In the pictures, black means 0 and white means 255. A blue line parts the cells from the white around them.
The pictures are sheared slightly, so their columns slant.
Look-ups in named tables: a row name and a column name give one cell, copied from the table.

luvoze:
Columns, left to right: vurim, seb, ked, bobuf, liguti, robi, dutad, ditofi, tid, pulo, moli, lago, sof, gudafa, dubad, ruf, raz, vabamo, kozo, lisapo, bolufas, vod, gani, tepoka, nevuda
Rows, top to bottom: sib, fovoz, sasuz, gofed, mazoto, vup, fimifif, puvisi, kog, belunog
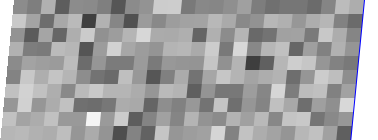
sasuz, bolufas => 162
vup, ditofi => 106
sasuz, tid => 181
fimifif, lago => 186
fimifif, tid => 181
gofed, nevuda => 149
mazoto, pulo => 155
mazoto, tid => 123
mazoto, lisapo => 182
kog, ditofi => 154
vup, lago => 128
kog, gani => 117
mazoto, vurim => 139
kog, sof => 133
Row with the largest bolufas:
mazoto

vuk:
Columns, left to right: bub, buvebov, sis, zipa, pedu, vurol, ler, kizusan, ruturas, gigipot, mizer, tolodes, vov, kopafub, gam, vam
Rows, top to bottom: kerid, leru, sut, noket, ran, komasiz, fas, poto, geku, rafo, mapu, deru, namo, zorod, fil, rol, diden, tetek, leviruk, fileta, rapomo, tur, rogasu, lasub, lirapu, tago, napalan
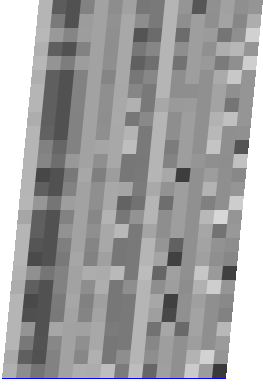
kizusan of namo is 119
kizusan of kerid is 119
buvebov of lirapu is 120
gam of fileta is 154
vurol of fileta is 173
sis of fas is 81

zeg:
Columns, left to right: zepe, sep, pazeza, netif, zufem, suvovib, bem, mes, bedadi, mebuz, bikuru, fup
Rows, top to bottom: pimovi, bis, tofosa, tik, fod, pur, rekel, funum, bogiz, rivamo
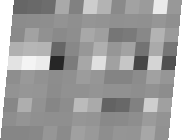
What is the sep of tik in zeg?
182
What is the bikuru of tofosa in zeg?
179
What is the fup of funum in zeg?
160
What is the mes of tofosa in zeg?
118
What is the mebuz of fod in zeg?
70
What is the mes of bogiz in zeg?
137
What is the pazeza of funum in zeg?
146
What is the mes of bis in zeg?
144
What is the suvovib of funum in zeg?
187
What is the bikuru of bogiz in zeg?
155
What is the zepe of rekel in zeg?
147
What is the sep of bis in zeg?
141
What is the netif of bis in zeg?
147
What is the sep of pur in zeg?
153
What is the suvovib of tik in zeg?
151
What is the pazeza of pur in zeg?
146
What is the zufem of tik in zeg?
136
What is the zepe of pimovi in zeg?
102
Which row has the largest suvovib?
pimovi

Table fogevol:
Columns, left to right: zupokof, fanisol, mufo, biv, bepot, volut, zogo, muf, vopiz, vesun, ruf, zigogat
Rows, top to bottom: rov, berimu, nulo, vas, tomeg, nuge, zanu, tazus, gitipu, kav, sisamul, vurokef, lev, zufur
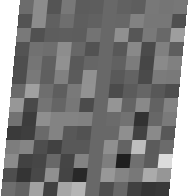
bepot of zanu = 121
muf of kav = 104
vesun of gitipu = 50
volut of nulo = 115
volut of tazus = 75
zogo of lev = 104
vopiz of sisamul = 99
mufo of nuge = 95
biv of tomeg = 145
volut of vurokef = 131
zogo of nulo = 104
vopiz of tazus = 100
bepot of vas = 103
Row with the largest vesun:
sisamul

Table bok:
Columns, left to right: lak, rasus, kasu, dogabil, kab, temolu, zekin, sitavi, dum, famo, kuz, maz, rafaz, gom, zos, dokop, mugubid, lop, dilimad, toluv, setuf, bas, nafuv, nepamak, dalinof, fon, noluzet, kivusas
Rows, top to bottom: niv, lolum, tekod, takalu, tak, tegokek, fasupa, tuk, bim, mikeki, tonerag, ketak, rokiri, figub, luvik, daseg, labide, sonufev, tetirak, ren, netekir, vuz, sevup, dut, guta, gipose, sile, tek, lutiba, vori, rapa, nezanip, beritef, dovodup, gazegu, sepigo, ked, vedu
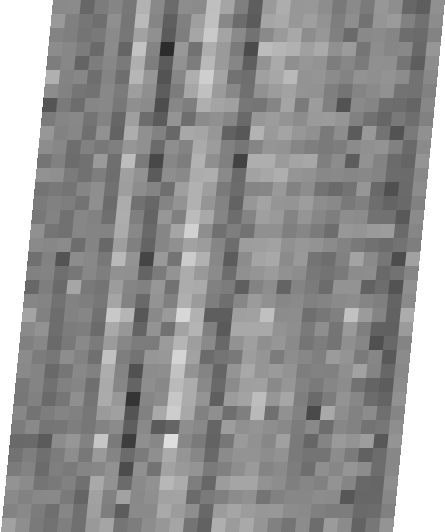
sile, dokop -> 148
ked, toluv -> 152
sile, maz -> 194
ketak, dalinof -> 131
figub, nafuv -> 115
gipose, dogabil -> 141
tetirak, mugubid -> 164
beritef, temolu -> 120
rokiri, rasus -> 143

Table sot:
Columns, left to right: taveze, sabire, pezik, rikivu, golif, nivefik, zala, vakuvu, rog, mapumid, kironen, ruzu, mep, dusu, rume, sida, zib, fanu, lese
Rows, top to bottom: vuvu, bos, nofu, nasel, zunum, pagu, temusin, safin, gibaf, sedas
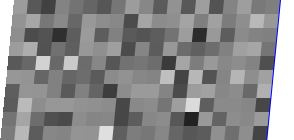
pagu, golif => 102
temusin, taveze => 94
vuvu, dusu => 158
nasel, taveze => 156
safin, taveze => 92
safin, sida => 138
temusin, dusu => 157
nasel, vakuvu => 159

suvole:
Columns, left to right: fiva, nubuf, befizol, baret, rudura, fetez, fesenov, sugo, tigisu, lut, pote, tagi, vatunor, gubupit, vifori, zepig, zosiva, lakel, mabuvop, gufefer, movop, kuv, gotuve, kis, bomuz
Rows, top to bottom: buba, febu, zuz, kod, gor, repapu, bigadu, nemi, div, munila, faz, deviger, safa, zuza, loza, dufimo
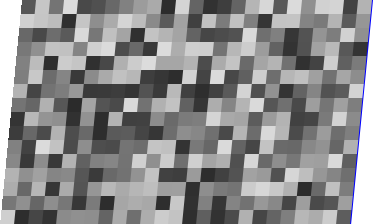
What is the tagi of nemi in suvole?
194
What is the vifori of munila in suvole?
112
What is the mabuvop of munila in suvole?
217
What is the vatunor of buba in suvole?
100
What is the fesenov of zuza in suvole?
150
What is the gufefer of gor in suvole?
113
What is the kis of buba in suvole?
66
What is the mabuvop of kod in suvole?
98
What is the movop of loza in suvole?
70
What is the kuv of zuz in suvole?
148
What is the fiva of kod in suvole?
120
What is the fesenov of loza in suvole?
123

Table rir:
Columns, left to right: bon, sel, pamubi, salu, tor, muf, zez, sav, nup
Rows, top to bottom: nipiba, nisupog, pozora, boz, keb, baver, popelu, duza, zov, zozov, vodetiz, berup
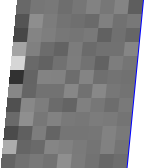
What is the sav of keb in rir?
125
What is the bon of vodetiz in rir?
173
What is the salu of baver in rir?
130
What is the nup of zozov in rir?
121
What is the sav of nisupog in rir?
113
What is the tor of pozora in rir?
117
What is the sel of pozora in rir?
132
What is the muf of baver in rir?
132
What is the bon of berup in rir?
100
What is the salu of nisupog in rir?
115
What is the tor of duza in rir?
100
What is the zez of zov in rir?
124
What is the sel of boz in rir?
128
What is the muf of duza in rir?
128
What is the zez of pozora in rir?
97
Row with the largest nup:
boz

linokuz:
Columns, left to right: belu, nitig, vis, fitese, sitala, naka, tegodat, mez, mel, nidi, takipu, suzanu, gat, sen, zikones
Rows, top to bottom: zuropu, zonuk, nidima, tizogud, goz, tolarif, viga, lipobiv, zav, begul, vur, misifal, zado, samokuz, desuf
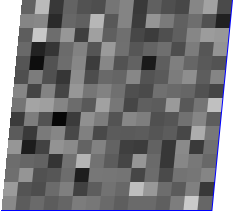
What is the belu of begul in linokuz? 91
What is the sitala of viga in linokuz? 151
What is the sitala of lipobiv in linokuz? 108
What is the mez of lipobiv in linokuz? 119
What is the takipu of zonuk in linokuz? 122
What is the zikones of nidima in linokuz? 152
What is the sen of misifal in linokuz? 120
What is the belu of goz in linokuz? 85
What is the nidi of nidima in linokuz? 60
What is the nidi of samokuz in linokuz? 190
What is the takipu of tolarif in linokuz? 90
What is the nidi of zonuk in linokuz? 149
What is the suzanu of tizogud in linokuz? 77
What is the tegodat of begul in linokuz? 73
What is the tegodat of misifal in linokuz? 114
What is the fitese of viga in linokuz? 69
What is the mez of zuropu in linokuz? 132

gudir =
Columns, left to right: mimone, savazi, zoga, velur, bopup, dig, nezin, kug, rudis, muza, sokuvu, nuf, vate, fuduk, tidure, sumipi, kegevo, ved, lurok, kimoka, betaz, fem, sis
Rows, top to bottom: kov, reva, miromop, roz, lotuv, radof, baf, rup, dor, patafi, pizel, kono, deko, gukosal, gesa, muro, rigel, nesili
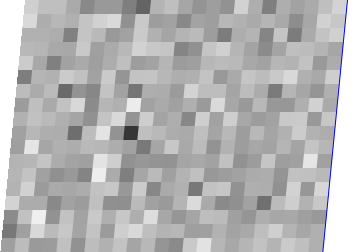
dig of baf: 135
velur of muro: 146
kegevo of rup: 153
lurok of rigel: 190
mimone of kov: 207
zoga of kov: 191
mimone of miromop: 177
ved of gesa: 162
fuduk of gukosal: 120
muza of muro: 174
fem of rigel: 167
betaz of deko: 193
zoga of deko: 161
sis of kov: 211
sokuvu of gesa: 161
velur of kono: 172
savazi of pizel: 229
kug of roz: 184
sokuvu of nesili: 184
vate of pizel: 169

